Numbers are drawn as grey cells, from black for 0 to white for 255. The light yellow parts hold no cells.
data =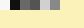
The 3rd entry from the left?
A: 105
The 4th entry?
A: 84
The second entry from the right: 208

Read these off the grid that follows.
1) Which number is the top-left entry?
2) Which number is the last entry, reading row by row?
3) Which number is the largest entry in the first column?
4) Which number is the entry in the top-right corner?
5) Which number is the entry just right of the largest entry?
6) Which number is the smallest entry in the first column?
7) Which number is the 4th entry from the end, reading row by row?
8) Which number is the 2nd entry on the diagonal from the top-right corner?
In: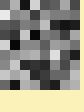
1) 103
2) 177
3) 233
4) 72
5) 136
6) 72
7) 51
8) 125

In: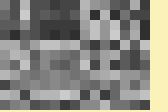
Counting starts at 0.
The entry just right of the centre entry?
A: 160
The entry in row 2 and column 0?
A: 91
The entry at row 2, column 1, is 91
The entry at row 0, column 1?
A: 79
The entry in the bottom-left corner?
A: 103
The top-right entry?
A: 59
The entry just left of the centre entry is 114
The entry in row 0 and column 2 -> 182
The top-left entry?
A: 126
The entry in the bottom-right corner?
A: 69
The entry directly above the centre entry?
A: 182
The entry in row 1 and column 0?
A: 103
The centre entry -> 103

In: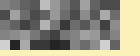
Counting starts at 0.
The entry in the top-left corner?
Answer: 131
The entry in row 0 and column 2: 98
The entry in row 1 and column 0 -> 75
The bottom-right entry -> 98
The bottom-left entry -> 208
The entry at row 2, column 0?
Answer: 119
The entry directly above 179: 98
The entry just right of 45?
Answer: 131
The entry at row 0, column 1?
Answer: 119
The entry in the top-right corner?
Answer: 75

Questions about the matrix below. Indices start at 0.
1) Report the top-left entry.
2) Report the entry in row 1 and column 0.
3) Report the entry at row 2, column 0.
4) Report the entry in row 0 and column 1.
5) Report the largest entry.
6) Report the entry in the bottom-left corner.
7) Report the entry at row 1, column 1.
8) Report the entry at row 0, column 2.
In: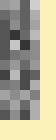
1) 152
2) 106
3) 85
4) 163
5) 206
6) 85
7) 128
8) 97

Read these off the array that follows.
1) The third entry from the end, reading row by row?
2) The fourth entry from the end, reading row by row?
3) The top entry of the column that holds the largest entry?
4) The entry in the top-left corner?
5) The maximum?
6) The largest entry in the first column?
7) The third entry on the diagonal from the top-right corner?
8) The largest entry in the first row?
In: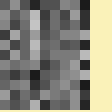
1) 91
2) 101
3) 37
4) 91
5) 196
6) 155
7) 81
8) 143

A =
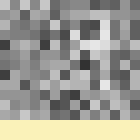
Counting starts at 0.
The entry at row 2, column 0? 180
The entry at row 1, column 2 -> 96
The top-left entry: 199
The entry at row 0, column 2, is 199
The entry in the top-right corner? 106
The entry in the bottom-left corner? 168
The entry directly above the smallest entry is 85
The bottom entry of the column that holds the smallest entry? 168
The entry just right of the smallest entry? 106
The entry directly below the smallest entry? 199
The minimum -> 50
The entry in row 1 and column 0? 148
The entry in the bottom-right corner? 136
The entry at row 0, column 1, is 136

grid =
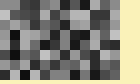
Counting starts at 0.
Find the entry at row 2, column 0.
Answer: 129
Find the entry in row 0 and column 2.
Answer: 65
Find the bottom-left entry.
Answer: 44
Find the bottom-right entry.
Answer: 97
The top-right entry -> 139
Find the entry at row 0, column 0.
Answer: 139
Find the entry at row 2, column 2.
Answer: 129
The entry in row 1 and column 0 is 193
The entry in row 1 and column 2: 74
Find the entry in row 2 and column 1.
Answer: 162
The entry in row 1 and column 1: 86
